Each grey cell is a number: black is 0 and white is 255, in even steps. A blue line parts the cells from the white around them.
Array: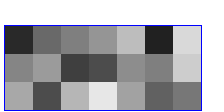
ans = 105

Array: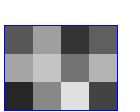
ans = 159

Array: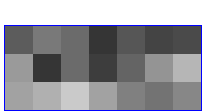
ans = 121

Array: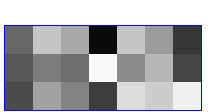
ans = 197

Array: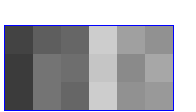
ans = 94

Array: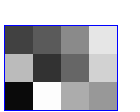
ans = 90

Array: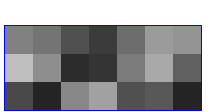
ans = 116
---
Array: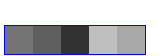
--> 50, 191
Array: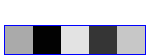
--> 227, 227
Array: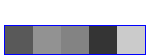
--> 131, 203
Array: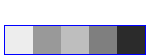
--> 190, 237
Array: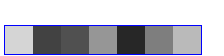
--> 150, 213
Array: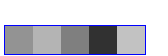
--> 127, 194
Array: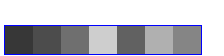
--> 206, 206
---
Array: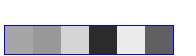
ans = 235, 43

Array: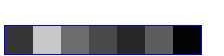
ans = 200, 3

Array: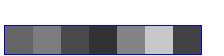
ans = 199, 50

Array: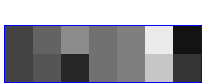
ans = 234, 19

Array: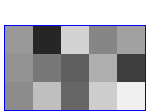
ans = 240, 38

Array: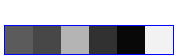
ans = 242, 8

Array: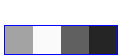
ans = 250, 37

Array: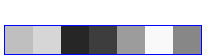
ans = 249, 38
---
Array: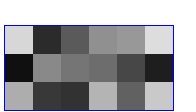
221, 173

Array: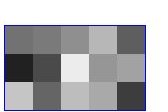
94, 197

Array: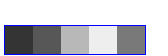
121, 52

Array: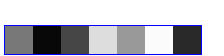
41, 120

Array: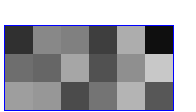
15, 158

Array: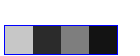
19, 199

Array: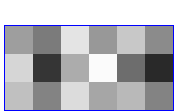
139, 192

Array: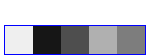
125, 239

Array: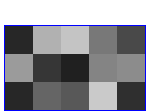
73, 39

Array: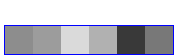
120, 141
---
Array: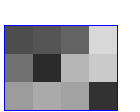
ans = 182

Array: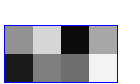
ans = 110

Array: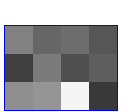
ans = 79

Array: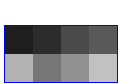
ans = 145

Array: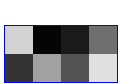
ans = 83

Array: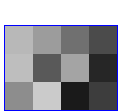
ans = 164
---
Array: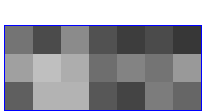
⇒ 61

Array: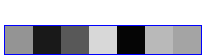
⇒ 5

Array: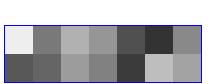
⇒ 80

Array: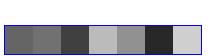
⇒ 145

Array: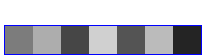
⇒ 84

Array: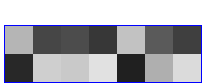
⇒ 194

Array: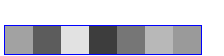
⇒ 118
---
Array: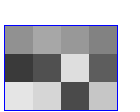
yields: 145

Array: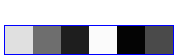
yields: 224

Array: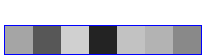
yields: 165

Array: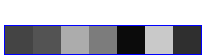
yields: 68

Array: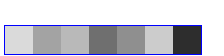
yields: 218

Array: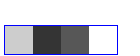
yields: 205

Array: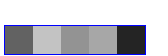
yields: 98

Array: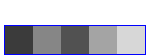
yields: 59
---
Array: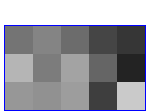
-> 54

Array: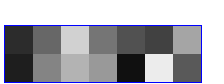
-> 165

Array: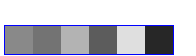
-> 39

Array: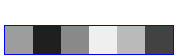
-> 66

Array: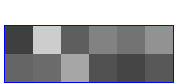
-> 146

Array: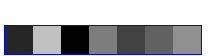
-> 144

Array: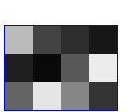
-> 23

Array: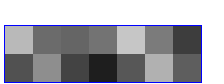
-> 61
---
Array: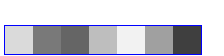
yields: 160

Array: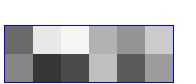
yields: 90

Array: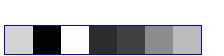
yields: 140

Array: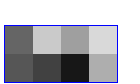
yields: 23

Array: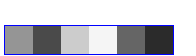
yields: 101

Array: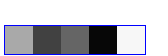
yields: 7

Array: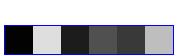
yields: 57

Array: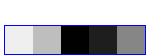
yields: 30

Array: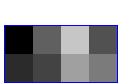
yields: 160
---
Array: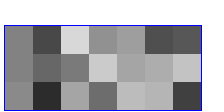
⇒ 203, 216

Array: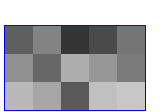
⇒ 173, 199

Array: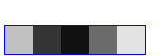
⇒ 17, 227

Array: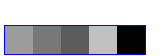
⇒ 92, 193

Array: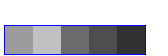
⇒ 107, 193

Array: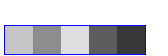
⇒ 223, 223

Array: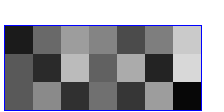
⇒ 97, 216

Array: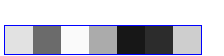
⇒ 171, 250

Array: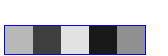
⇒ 226, 226

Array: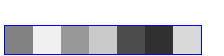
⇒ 202, 240
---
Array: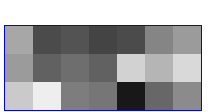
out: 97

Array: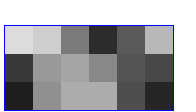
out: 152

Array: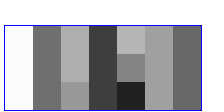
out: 111

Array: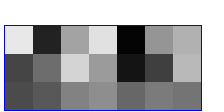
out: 109

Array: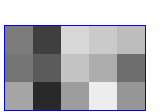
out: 91

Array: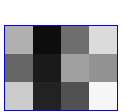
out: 26
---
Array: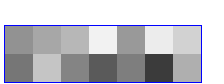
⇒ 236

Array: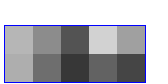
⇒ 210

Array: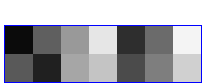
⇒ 107

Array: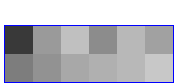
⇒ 184

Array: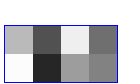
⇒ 239

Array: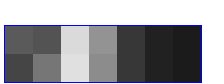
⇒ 33

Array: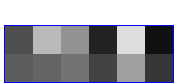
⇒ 221
